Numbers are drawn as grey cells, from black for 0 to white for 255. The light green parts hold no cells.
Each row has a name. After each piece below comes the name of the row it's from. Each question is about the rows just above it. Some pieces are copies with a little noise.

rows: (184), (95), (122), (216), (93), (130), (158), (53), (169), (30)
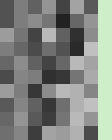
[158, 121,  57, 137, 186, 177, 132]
(158)
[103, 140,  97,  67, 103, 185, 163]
(93)
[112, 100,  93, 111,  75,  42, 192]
(216)
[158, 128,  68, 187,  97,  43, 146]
(122)
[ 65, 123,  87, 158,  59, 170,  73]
(184)

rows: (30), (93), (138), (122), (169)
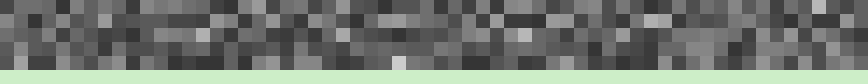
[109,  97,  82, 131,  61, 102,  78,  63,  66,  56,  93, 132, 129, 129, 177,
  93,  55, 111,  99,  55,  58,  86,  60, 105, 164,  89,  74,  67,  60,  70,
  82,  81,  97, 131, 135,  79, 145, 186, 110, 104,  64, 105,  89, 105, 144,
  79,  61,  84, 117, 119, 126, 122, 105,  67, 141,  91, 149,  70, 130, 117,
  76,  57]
(138)
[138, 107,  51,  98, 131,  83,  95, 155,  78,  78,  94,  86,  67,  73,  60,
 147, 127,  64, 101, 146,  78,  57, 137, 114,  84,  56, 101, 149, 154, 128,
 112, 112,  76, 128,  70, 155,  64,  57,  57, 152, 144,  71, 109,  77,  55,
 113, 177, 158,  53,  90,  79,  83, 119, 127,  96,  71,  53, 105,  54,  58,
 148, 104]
(93)
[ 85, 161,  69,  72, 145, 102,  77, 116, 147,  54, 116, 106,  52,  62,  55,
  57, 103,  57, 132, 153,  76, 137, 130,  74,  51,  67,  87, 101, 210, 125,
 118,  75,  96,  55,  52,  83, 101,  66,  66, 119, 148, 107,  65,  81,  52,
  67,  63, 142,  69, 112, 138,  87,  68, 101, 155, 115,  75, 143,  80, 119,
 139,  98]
(169)
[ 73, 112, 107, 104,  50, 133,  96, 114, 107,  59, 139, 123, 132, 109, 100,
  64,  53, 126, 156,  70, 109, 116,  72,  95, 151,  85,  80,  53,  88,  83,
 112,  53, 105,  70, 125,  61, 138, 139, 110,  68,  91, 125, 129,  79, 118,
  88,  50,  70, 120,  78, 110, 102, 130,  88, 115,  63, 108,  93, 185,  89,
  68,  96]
(30)
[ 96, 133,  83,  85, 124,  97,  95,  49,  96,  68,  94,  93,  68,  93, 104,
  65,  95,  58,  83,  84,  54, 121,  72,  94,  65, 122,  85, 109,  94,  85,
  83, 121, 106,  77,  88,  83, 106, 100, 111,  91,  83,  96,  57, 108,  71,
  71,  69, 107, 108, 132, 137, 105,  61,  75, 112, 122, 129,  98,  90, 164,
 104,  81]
(122)

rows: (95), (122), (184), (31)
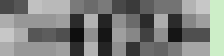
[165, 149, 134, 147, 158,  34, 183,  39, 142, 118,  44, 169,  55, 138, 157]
(122)
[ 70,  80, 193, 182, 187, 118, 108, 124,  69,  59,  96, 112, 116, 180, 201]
(95)
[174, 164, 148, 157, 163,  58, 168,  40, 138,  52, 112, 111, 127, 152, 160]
(31)

